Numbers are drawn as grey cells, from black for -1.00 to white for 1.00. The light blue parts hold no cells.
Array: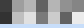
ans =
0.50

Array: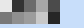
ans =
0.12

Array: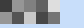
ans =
-0.34

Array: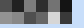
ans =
0.07

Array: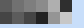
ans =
-0.28

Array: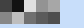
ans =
0.49

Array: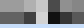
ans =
-0.22

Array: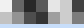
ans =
0.15
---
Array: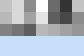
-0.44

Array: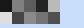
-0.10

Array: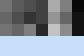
-0.20

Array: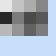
-0.41

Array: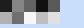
0.49

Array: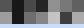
-0.51

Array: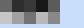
0.45
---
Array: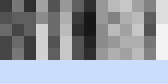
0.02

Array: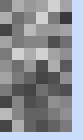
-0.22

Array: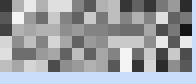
0.11

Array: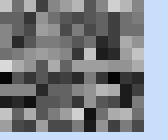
-0.03

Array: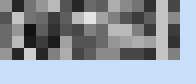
0.53

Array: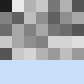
0.49
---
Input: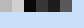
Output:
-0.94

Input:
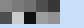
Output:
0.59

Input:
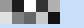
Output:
0.00

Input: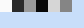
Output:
0.20

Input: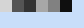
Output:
-0.60

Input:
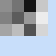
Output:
0.29

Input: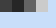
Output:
-0.51
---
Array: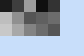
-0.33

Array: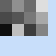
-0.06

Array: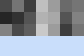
-0.34

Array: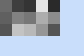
-0.07

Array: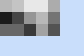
0.18

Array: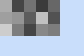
-0.27
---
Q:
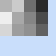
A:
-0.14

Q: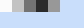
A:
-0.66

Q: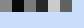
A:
0.59

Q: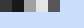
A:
0.79

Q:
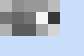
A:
0.19

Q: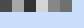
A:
0.06

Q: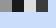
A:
0.73
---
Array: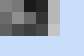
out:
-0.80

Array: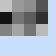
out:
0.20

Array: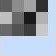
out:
0.10

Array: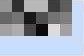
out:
0.45

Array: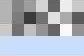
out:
-0.21

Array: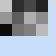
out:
-0.65

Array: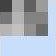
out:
0.32

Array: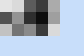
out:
-0.28
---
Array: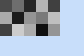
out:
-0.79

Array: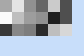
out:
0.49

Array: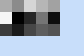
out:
-0.99

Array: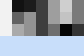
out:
-0.23

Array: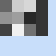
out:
0.24

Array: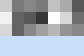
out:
-0.22

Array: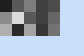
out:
0.72
